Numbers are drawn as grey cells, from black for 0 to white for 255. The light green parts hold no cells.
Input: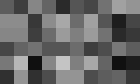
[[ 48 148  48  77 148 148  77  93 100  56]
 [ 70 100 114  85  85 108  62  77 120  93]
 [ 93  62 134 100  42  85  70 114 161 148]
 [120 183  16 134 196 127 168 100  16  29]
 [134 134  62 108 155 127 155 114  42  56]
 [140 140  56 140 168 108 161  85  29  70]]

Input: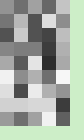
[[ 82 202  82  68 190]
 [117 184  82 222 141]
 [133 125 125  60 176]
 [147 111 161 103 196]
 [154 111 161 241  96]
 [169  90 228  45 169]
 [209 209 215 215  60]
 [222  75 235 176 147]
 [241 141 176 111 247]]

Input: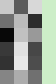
[[  8 193 153]
 [ 50 231  77]
 [ 57 224  71]
 [112 187  44]
 [133 172 112]
 [201  91 216]]

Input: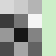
[[ 59 118 245]
 [ 75 165  98]
 [152  22 131]
 [216 203 180]]

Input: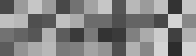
[[ 72 155 198 155  72 114 163 198  86 184 155 192  51 198]
 [ 92 147 171 184 122 128 163 147  79 177 135 212  44 212]
 [114 100  86 177  92  58 122  51  58 128 171 204  64 177]
 [192 184  79  86 192 171 108 108  79 100 100  72 212 135]]

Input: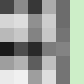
[[ 26  77  41 124 131]
 [ 69 138  55 172 108]
 [158 178  93 191 116]
 [185 199 131 199 116]
 [213 221 144 205 108]
 [234 240 158 221 116]]
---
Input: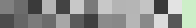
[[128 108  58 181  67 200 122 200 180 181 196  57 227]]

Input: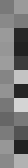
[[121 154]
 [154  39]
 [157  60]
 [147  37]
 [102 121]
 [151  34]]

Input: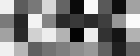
[[240  92 120 214 100  10 250  89  13 162]
 [162  42 209 237 179   3 236  50  20 178]]

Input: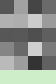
[[ 86 161  69 106]
 [ 87  88  79  95]
 [186 157  51  97]]

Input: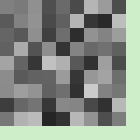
[[128 122 144  79 106  74 181 155  77]
 [101  88 143  64 110  45 146 131 157]
 [164 100  54 193 176  88  49 159  75]
 [139 158 147  97 111  49 203 130 118]
 [119 177 187  37  50 183 146  78 125]]

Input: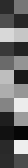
[[ 43 118]
 [216 198]
 [106 148]
 [173 150]
 [ 30 156]
 [ 41 238]]
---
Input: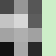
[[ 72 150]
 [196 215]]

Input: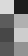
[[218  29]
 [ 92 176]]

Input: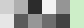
[[208 175]
 [230  91]]

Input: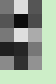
[[118 221]
 [ 84  13]]

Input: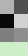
[[179  81]
 [  9 210]]

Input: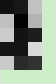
[[ 16  24]
 [192   3]]

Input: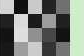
[[211  15]
 [ 32 217]]

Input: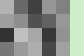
[[178 105]
 [158 142]]

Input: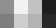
[[143 242]
 [126 205]]
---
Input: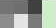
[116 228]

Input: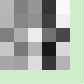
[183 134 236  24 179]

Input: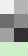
[240 138]

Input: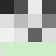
[ 39 188  98]

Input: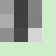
[155  64 213]

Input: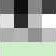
[109  43 144]
